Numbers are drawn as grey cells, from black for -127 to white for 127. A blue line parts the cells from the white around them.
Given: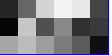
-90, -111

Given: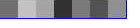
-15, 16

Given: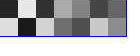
-90, 12

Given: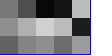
-7, 27

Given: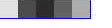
97, 44

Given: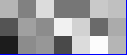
53, 53

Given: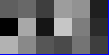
-32, -65

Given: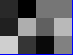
-86, 1
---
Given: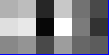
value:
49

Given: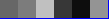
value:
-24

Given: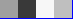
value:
31

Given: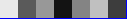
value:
105

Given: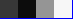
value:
-72

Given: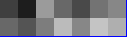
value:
-64

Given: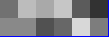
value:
-14

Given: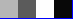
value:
54
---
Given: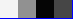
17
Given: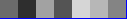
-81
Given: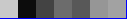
-115
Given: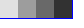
29
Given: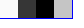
-73
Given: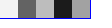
-28
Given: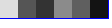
-42
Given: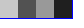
-45
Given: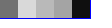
89
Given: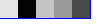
-124
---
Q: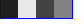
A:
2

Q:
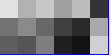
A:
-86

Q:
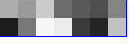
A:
-69

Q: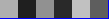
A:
-33

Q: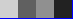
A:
16

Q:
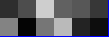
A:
-92

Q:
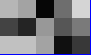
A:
-91

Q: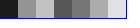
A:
-9
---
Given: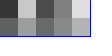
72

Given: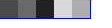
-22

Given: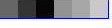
-75

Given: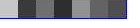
-69

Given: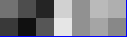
-50

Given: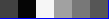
-122

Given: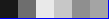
-17
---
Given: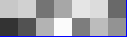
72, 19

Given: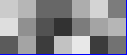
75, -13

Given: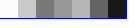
124, -102

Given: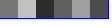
-8, -51

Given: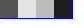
-43, -97

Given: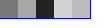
-6, 60
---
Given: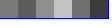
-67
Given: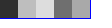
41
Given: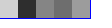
28
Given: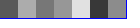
12
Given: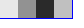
64
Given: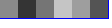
-43
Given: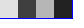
-93
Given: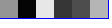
53
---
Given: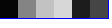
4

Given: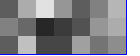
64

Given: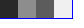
13

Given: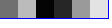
59

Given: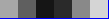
-32

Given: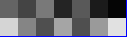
5

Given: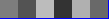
-44

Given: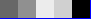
16
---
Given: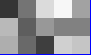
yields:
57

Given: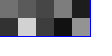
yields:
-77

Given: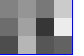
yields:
-18

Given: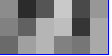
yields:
1

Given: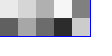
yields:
-31

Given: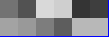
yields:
35

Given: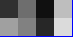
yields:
32

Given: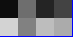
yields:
83

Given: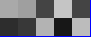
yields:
-82
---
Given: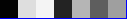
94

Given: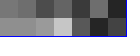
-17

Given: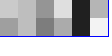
62

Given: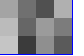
-15

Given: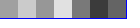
75

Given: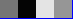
-123

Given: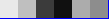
63
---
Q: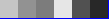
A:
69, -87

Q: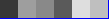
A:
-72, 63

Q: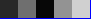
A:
-87, 80

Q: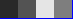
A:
-86, -1

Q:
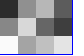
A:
-83, 100

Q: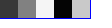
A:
-71, 73

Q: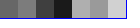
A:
-24, 81

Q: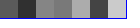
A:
-37, 75
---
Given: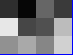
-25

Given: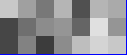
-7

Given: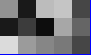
60

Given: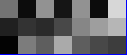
18

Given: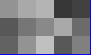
52

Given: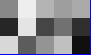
52

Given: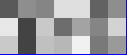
5

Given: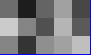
-27

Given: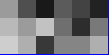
-102
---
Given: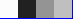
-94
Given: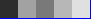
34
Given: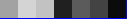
84
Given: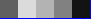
91
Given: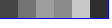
-12
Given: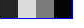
90
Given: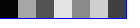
38
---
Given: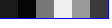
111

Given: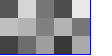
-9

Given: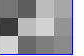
-34

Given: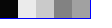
74

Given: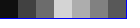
45

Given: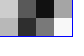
-38

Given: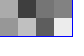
-65

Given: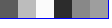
-83

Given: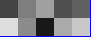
32

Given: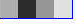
-83
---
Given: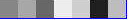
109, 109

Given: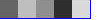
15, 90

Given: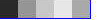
71, 103

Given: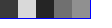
-90, 89

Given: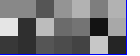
-20, 101

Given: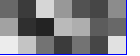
58, 108

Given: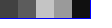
68, 68

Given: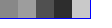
-47, 73

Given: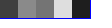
-11, 94
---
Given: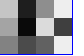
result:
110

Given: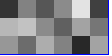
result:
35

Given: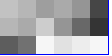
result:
118

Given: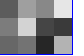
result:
51

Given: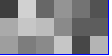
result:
52

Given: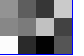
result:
-42

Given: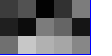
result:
7

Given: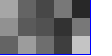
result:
68
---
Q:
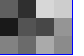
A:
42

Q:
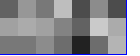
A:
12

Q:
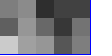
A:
22

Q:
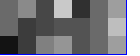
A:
0

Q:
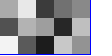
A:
-99

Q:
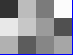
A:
6
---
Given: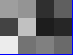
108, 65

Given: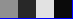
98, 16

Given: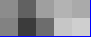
79, 70

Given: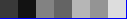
93, 54

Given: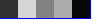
86, 43

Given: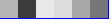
104, 92
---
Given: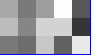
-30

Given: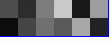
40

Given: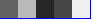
-56

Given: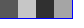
-79

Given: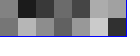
75

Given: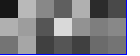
-20
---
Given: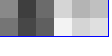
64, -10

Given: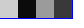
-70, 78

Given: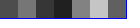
-31, -50

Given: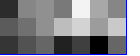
6, -74

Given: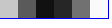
122, 71

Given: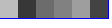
-60, 61

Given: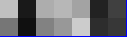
-63, -9

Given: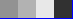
-78, 18

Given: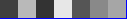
38, -64

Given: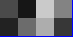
3, -93
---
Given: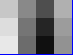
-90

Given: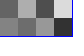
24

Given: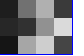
17

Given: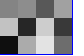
77

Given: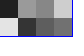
-33

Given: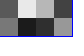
-80

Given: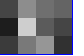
-36

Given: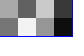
22

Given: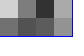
-35

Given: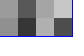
48
